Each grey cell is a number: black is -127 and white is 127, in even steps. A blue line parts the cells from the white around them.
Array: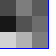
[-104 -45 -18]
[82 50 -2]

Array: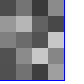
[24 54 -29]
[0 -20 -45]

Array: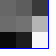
[-19 -13 52]
[-117 -98 119]

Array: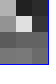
[19 96 -73]
[-36 -28 -28]

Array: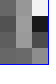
[-45 29 -102]
[-33 26 -52]

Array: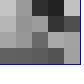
[54 19 28]
[38 23 -22]
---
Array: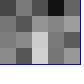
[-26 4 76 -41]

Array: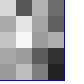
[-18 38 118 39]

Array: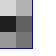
[49 -96]

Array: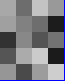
[25 -17 8 -42]

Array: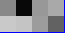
[41 28]

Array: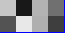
[-15 47]

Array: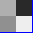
[-86 16]

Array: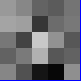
[-11 -19 72 -5 6]

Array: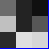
[-111 -92 -85]
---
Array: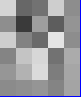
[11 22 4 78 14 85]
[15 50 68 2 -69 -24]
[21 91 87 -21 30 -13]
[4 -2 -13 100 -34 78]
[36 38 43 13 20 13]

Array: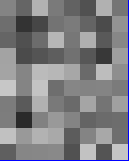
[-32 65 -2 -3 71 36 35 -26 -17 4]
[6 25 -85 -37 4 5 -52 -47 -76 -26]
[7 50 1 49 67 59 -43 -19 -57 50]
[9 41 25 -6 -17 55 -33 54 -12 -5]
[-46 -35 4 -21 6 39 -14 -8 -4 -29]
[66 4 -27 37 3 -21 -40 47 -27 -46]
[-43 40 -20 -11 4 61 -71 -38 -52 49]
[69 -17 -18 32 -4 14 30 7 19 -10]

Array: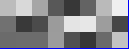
[-20 -14 60]
[-19 -70 89]
[-19 -52 38]
[28 27 -39]
[-47 100 -72]
[-72 103 -28]
[-21 29 58]
[67 -57 111]

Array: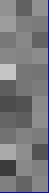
[0 -68 42 -13 -26 -51 -33 69 7 -7 29 18]
[-27 9 14 2 -33 -45 -9 -9 4 8 -1 -30]
[7 0 -44 -3 14 10 -3 -11 12 -28 -4 17]

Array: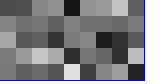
[-6 -5 38 3 -52]
[-32 27 -39 -14 -48]
[-20 70 -31 -8 7]
[-43 42 -75 -30 15]
[96 -82 -4 1 -105]
[-63 -8 7 -17 20]
[6 -26 -98 -16 27]
[30 -80 -78 -23 66]
[-94 61 -38 -5 -33]

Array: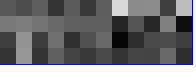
[-74 -64 -6 -39]
[23 19 -2 -50]
[-75 -68 -11 -34]
[-31 -16 -23 -74]
[-61 -80 -30 -36]
[-71 -46 -32 -70]
[-53 -24 -32 -34]
[-74 -121 -90 88]
[-59 -82 -41 11]
[-60 -54 -88 12]
[-22 -51 0 -64]
[-82 -64 -113 61]

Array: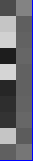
[-31 69 -76 -81 -89 85 -98 81 69 -51]
[-9 -35 -24 -28 -30 -30 -25 -29 -32 3]
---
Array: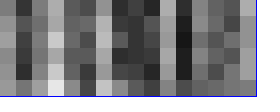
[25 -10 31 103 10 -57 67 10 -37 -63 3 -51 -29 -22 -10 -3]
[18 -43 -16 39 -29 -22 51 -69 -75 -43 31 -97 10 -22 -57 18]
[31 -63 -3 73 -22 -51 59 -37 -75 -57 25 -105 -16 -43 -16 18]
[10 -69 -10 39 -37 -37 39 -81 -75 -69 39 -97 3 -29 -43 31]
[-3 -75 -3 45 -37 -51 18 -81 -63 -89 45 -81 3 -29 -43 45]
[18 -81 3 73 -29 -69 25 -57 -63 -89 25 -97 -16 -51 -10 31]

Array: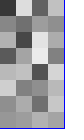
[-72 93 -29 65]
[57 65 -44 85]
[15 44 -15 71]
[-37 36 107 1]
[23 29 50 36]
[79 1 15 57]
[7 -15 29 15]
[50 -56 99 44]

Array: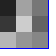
[-72 77 -28]
[-93 34 -8]
[54 21 6]

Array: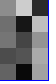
[13 77 -85]
[-51 -43 42]
[-10 -58 20]
[-16 -105 63]
[-28 -118 34]

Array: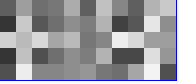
[-47 109 6 6 14 22 -8 -16 38 115 -47]
[-74 73 -40 -16 14 -2 51 -62 -40 102 14]
[-74 65 -47 -16 14 -2 51 -55 -55 94 22]
[80 58 88 38 58 -8 6 109 88 30 30]
[-32 30 -16 -8 44 -32 65 6 -32 51 73]

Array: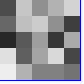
[-51 70 16 50 83]
[-24 63 76 16 -65]
[110 50 1 1 -12]
[96 -32 36 89 -57]
[-88 -38 30 -73 42]
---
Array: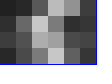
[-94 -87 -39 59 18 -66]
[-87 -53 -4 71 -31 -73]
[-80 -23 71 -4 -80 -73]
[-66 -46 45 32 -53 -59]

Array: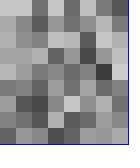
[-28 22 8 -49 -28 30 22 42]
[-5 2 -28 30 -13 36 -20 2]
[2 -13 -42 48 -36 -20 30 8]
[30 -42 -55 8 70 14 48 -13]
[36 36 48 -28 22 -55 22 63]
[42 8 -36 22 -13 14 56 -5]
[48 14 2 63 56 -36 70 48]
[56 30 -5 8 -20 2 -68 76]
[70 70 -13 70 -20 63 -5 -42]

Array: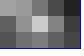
[-44 -15 -2 -31 -58]
[-31 18 75 4 -65]
[34 26 -8 -52 -94]

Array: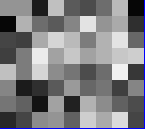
[-121 50 -18 -37 5 99 20 42 -80]
[-87 -58 12 20 -30 78 42 91 -58]
[-64 -3 107 34 71 34 50 71 78]
[-58 -64 42 85 58 -3 50 99 -24]
[-10 -30 -108 34 -94 50 12 -30 -51]
[5 -100 -80 -37 26 -24 -10 -64 5]
[20 20 -100 64 -37 -51 -18 58 -121]
[64 -3 85 12 -10 -51 -18 113 -72]

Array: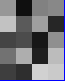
[-65 -81 81 74]
[-59 -51 -104 15]
[-13 46 -96 60]
[23 -112 1 8]
[66 -37 31 -89]

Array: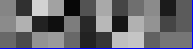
[-23 -52 19 27 -23 -93 -73 63 69 -30 -9 -9]
[5 -79 82 34 -120 -44 41 -58 -16 11 -100 -36]
[11 49 -93 -112 -2 -87 56 -106 49 19 -58 -36]
